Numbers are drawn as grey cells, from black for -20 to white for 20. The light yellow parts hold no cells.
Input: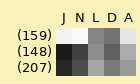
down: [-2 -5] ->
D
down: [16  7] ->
A
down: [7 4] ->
A

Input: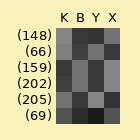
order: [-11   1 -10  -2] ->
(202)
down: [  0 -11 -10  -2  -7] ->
K
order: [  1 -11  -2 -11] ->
(159)
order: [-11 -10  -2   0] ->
(66)
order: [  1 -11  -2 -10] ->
(202)
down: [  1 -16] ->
Y

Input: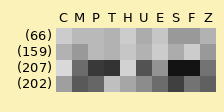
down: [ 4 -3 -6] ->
M
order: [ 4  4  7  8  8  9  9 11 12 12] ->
(66)

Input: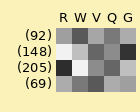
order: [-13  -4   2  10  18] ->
(205)
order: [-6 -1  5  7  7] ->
(69)
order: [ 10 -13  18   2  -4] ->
(205)
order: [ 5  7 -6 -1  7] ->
(69)
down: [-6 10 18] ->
W
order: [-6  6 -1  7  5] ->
(92)

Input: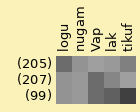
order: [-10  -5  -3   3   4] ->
(99)
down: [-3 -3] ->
Vap
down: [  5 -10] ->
tikuf
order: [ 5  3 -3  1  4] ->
(207)
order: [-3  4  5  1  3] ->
(207)
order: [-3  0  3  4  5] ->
(205)

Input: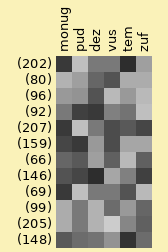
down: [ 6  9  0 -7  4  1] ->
tem
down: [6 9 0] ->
tem
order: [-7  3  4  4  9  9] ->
(96)
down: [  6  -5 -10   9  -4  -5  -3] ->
zuf

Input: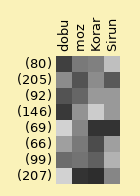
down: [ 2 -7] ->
dobu
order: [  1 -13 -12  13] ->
(207)
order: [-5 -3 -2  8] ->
(99)
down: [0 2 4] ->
Korar
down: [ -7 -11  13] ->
dobu
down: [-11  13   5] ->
dobu
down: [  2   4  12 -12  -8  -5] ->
Korar

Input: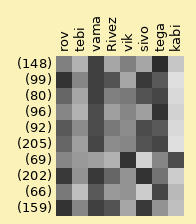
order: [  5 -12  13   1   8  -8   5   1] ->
(96)
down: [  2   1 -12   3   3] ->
vik

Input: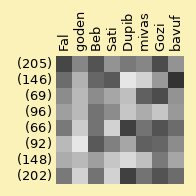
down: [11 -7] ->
Gozi
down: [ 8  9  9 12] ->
goden
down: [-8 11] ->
Gozi
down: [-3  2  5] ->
Fal

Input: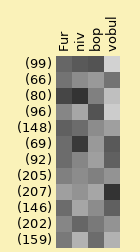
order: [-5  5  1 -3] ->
(92)
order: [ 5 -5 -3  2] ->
(148)
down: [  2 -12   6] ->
niv
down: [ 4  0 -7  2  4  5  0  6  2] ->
bop
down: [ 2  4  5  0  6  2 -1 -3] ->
bop
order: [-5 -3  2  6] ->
(146)

